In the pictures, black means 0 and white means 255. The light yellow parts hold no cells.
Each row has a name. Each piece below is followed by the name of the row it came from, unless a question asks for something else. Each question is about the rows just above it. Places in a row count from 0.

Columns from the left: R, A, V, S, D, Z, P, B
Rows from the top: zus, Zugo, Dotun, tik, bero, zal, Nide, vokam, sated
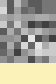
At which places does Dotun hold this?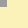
1 3 4 7
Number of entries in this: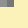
2
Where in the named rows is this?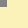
zus, 3

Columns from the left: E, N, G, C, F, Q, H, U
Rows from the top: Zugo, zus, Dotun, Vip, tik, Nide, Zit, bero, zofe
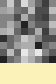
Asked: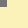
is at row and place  zus, 2
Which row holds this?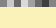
Zugo
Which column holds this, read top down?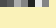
Q
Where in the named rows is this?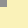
tik, 7
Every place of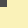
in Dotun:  2 5
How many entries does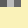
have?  3
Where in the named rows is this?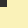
Nide, 0

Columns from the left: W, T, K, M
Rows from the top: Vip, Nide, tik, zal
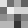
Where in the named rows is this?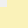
Nide, 1
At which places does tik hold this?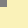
3
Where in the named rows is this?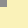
tik, 0
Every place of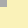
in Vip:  2
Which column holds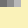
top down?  W
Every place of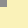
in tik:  0
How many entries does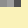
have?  3

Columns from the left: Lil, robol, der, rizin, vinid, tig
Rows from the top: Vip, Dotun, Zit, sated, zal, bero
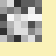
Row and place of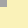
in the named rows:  zal, 1
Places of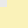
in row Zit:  3
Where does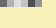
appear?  sated
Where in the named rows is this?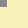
zal, 4
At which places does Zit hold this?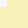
1 4 5

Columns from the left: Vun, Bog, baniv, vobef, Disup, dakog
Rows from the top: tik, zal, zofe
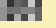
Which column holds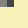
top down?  vobef
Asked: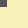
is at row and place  tik, 3
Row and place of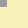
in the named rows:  tik, 0
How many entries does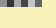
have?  6

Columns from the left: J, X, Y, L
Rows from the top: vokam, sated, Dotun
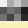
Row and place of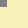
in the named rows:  Dotun, 2
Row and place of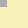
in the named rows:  vokam, 1
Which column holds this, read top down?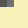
J
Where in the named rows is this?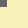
sated, 2

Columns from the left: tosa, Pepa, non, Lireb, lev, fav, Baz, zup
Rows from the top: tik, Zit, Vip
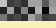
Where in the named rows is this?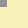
tik, 7
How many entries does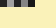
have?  5
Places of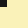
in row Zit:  4
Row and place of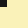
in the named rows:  Zit, 4
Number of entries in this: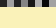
8
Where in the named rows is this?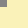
Zit, 3
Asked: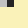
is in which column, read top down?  tosa

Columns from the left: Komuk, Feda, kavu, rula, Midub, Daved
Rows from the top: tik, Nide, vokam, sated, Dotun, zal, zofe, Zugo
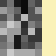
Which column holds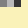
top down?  Midub
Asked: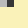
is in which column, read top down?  Midub
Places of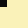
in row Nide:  3
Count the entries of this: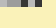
6

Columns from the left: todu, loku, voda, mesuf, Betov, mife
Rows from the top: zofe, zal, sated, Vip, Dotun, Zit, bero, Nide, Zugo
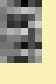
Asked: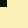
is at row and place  bero, 3
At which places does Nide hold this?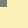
0 1 2 4
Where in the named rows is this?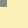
Dotun, 5

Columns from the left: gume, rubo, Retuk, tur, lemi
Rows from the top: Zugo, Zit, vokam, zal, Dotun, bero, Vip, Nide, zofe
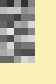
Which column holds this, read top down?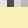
rubo
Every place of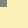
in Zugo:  4
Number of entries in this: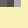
3
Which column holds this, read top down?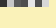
rubo
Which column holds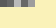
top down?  gume
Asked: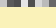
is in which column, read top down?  rubo

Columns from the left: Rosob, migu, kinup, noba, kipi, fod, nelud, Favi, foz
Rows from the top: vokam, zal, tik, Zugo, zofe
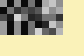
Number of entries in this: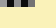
5
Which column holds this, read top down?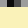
Rosob
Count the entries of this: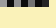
7

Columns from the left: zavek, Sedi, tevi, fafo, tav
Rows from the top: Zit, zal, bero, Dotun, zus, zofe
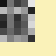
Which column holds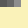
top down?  fafo
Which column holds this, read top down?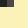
zavek
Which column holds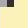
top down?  tav
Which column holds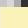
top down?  tav

